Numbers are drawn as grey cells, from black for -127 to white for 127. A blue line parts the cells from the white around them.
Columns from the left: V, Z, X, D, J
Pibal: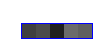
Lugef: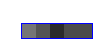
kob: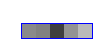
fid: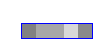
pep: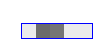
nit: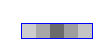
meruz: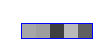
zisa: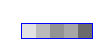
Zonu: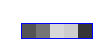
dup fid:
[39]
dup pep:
[107]

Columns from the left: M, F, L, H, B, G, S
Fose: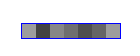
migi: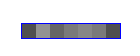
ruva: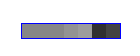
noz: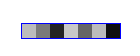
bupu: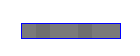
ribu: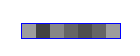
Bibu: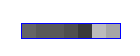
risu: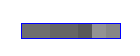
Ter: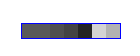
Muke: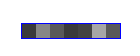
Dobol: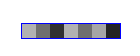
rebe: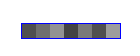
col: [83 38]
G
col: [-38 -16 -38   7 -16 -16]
F

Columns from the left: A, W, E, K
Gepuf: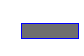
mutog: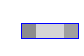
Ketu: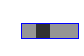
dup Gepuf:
[-16]
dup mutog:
[85]
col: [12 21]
A
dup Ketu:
[21]
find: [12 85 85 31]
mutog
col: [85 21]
E
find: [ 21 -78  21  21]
Ketu

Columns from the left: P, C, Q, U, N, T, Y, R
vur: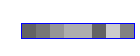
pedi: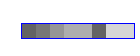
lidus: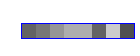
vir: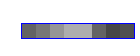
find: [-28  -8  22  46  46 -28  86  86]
pedi
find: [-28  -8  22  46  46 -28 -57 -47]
vir

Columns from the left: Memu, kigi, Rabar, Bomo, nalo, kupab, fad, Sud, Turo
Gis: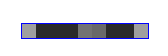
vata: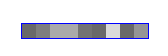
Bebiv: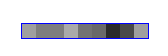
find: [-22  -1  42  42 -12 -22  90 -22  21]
vata
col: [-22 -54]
Sud
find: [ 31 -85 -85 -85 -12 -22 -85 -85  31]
Gis
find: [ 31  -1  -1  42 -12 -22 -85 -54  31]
Bebiv

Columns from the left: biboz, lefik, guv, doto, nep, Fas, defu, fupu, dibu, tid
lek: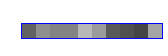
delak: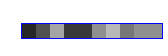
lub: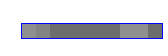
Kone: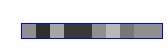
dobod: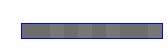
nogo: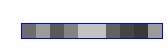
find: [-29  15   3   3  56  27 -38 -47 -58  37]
lek
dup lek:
[3]
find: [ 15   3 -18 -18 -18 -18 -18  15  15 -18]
lub

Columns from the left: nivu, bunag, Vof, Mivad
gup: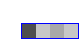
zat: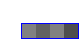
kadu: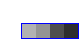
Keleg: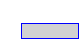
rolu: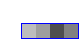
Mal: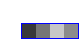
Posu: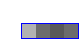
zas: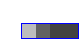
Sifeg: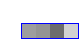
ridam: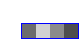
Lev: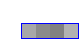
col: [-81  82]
Mivad
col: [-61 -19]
Vof
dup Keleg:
[82]
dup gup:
[71]
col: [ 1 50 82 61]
nivu

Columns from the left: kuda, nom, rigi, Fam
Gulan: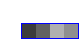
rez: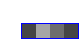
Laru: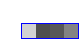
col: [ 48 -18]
rigi
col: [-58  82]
kuda
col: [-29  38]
nom
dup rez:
[-58]

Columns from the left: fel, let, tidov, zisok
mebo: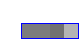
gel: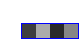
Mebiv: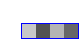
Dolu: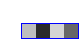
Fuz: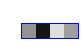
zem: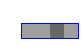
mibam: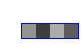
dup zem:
[31]
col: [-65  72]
fel

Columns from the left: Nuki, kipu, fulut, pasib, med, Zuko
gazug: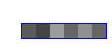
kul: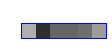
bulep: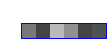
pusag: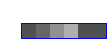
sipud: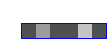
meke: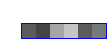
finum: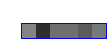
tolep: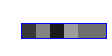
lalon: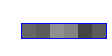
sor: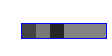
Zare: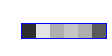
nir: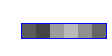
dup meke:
[-36]
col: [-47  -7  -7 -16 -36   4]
Zuko
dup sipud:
[-47]

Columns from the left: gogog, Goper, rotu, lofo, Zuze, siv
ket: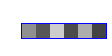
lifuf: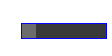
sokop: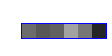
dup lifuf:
[-70]
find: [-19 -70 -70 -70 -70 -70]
lifuf
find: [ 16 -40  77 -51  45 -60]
ket
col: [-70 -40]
Goper
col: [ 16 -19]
gogog

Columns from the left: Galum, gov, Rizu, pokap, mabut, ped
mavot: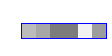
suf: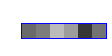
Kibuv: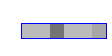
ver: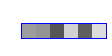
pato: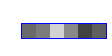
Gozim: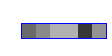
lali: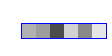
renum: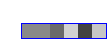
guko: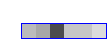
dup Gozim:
[49]
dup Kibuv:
[59]
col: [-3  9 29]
gov

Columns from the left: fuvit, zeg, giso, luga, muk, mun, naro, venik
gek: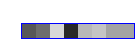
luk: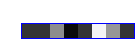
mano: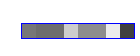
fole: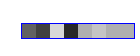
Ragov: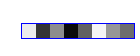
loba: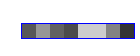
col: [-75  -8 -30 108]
fuvit
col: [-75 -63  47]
venik
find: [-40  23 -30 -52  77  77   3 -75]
loba
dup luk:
[-75]
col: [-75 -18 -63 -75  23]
zeg

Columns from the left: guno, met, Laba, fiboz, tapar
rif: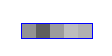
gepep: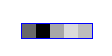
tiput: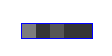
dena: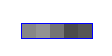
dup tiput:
[-74]
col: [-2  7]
guno

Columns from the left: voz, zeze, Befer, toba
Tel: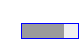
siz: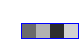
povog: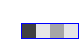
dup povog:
[102]
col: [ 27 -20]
voz
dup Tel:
[27]
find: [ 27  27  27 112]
Tel
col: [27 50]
zeze

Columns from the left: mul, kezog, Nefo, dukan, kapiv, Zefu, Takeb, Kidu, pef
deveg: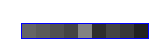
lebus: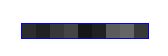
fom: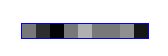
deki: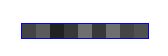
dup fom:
[-7]
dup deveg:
[-59]
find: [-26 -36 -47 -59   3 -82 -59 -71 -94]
deveg
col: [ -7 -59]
mul
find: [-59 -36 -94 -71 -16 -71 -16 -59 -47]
deki
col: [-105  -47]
pef
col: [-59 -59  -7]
dukan

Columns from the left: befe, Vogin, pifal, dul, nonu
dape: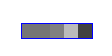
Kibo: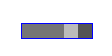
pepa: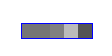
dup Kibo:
[-10]
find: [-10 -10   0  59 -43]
pepa

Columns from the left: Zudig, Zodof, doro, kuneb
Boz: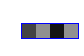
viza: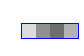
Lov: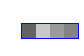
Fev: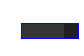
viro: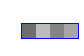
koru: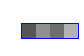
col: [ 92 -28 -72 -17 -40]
Zudig
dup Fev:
[-72]
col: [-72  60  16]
Zodof

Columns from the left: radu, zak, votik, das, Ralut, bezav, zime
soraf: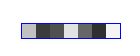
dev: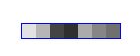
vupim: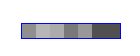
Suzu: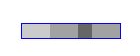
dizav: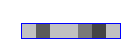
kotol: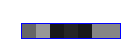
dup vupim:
[-47]
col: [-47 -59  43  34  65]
votik
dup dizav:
[65]
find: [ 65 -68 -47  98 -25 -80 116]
soraf
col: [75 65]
radu
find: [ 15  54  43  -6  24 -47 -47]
vupim

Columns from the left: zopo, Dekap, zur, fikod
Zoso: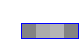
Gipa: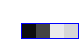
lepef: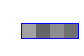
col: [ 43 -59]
Dekap
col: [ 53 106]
zur

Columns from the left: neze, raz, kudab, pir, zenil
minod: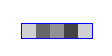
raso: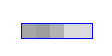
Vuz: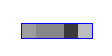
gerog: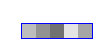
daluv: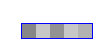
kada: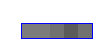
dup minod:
[80]
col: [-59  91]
pir
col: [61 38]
zenil
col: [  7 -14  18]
kudab
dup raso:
[91]
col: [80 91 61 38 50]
zenil

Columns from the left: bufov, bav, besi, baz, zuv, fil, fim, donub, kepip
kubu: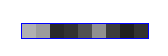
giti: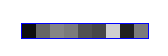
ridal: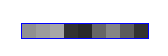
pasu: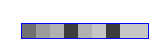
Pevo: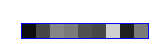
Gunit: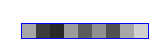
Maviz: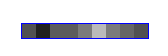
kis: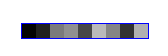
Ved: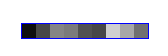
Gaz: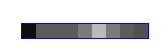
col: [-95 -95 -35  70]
donub
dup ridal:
[-77]
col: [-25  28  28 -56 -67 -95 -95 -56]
bav
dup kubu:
[-77]
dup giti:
[-4]

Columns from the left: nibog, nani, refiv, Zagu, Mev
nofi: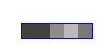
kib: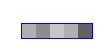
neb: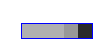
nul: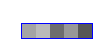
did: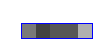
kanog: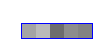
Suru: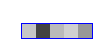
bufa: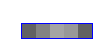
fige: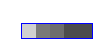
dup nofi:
[-61]
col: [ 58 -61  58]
nani
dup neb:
[48]
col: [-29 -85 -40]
Mev
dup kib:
[48]

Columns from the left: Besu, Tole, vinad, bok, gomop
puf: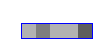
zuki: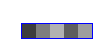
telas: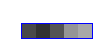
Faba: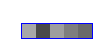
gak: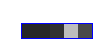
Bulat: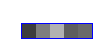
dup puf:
[50]
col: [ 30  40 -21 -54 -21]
gomop

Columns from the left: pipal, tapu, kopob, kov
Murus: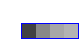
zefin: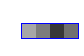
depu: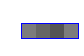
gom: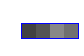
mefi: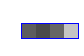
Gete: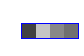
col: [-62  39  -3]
pipal
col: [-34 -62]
pipal

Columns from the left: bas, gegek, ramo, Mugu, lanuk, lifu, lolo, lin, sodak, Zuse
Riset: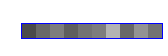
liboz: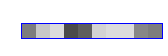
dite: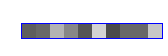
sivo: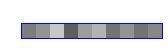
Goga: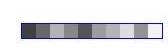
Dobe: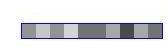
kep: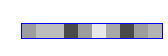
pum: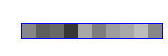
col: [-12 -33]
lanuk
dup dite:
[-23]
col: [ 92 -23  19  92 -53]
lin
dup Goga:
[51]
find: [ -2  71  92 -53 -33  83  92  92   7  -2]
liboz
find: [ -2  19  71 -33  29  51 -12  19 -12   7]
sivo

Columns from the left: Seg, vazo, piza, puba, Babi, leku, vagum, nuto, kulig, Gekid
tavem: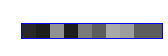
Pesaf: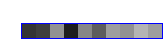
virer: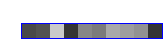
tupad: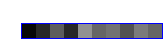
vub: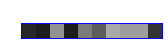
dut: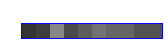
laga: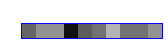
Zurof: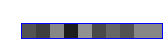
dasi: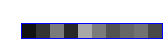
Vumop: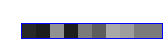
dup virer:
[-75]
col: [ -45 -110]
Seg
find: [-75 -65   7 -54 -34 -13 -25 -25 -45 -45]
dut
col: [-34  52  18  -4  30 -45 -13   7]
kulig

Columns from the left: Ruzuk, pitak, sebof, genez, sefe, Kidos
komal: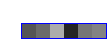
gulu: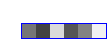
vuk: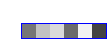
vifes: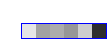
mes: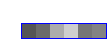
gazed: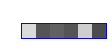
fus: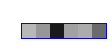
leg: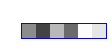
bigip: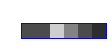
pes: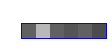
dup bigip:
[-51]
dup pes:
[-30]
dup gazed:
[-42]
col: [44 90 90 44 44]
sebof
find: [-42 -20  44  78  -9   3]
mes

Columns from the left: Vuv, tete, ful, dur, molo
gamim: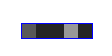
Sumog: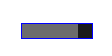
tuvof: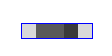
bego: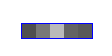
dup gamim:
[-90]
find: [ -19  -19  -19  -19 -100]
Sumog
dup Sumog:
[-19]
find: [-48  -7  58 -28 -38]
bego
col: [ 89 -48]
Vuv
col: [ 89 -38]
molo

